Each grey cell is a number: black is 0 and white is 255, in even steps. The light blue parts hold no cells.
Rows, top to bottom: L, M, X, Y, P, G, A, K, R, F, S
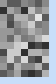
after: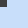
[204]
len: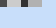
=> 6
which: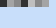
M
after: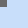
[177]

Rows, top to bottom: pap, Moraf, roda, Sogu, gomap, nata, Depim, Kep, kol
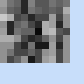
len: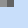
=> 2
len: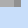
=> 3
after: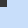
[99]
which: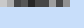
roda
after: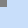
[87]

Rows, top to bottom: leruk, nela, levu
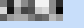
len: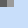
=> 2
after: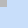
[155]
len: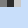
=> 3

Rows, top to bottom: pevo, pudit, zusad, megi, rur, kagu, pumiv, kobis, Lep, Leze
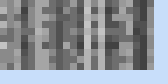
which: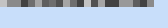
pumiv
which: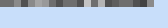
kagu
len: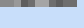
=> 11
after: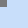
[165]

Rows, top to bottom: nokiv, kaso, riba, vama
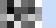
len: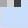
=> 3
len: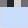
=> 4

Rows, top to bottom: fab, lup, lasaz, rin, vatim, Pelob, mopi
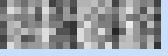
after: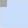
[111]
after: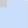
[153]
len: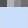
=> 4
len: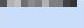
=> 11

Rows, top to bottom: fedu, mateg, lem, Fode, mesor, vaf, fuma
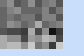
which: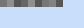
fedu
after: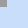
[143]

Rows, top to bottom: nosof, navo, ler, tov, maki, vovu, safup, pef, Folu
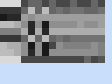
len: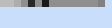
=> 15
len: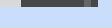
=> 14
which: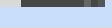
Folu
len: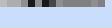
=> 15
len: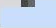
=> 5
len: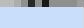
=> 12

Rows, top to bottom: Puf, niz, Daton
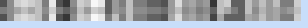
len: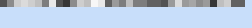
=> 35
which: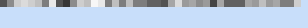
Daton
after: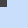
[166]
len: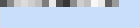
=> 17
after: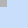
[154]
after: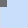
[154]

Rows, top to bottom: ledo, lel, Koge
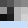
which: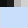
Koge
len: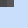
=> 2

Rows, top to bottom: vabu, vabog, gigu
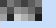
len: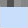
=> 4
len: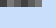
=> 6
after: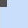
[147]
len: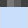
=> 4
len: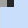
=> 2
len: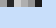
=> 6

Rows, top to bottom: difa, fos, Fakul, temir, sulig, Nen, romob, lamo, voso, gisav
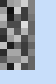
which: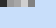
difa
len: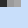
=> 3

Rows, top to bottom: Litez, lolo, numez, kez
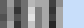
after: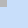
[168]
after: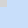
[125]
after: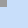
[81]
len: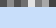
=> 8

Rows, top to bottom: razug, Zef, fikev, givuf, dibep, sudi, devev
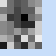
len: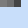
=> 3
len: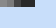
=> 5
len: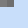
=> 2
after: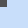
[95]

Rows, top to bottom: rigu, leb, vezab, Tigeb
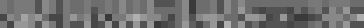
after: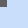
[71]
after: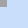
[136]

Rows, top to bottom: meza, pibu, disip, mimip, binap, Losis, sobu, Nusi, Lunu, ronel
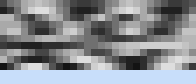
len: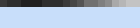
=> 20
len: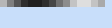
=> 15
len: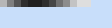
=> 13
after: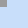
[195]
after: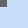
[70]
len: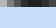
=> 8

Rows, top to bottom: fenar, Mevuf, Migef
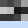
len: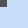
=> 1
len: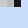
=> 3
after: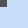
[68]
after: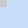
[188]
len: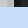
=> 4
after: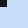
[39]

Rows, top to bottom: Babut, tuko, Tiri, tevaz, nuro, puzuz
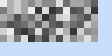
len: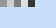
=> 5
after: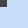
[176]
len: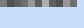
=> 11
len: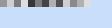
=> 13
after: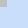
[54]

